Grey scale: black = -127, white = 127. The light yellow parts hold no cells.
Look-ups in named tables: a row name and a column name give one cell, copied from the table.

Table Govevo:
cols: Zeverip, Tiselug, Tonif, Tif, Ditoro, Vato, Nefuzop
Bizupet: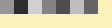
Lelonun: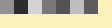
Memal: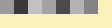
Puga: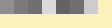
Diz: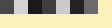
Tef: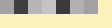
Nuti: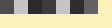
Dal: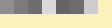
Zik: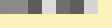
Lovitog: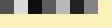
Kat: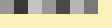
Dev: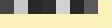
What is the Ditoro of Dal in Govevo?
-26
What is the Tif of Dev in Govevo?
-80
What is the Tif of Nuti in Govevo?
-67
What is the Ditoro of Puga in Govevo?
-28
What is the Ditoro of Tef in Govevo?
-69
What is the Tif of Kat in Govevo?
23
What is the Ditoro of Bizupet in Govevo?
-50
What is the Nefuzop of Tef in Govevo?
33
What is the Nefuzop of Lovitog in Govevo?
5
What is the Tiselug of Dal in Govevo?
-4
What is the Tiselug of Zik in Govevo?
11
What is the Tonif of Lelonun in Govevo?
83
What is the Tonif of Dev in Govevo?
-88
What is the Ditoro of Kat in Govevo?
-54
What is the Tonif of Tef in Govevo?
54
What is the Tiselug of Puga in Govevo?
-5
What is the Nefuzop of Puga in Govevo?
76
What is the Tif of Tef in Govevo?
68

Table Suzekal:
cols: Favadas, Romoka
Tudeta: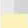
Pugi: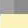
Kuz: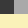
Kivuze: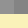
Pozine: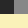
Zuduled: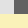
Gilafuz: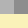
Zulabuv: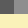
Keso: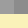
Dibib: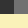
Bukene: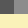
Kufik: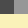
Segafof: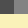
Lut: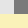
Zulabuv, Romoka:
14
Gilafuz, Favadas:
51
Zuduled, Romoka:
-29
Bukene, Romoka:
12
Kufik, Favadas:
-52
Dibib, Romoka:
-14
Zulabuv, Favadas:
-36
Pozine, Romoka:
7
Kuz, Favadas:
-70
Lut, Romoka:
-5
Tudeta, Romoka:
86
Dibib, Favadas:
-76
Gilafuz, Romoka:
13
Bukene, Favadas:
-40
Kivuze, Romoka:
4
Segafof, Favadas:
-49
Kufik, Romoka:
23
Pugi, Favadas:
34
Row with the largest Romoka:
Tudeta

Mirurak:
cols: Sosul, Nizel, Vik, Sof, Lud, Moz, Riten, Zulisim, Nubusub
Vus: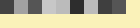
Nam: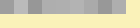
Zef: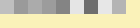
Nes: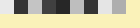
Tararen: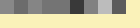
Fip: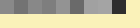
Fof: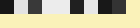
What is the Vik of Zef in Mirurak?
43
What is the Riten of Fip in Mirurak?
33
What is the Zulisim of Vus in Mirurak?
-64
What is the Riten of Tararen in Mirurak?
1
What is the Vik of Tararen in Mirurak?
5
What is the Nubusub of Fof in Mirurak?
-76
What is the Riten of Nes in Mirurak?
-75
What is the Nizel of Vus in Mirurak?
33
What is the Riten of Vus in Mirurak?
59
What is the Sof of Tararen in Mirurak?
-11
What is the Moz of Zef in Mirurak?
101
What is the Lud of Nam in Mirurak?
47
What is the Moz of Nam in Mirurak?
51
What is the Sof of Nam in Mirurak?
46

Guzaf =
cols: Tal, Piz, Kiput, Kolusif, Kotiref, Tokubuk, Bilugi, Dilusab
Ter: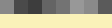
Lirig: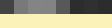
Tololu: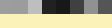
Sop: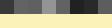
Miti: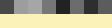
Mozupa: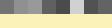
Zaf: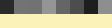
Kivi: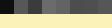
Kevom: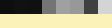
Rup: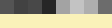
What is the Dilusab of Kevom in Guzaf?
84
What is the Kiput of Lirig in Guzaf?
4
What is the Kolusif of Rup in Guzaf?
-89
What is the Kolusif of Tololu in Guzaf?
-94
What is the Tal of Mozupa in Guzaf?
-12
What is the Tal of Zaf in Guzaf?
-85
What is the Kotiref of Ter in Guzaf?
-12
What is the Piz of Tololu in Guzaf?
28
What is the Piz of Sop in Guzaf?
-28
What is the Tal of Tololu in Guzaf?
29
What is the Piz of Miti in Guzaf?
29
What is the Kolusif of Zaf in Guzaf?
21
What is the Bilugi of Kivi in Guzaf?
-48
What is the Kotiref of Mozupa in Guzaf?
-52
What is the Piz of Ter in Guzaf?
-53

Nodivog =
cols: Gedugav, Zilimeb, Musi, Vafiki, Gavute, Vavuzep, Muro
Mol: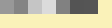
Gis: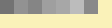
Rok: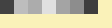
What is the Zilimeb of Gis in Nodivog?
18
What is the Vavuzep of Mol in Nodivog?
-43
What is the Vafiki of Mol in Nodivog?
91
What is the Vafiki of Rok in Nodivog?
96
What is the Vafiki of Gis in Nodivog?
31
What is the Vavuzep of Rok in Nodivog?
13
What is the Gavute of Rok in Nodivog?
36

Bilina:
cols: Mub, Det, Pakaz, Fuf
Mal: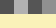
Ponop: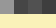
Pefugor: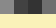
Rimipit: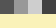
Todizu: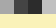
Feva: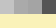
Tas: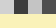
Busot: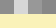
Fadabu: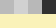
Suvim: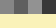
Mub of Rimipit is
-43
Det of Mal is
49
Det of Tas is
-66
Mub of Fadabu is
58
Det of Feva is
42
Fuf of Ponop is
-65
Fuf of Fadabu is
-79
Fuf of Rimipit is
-62
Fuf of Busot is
7
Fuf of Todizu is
64
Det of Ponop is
-57
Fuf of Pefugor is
-16
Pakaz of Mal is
-42

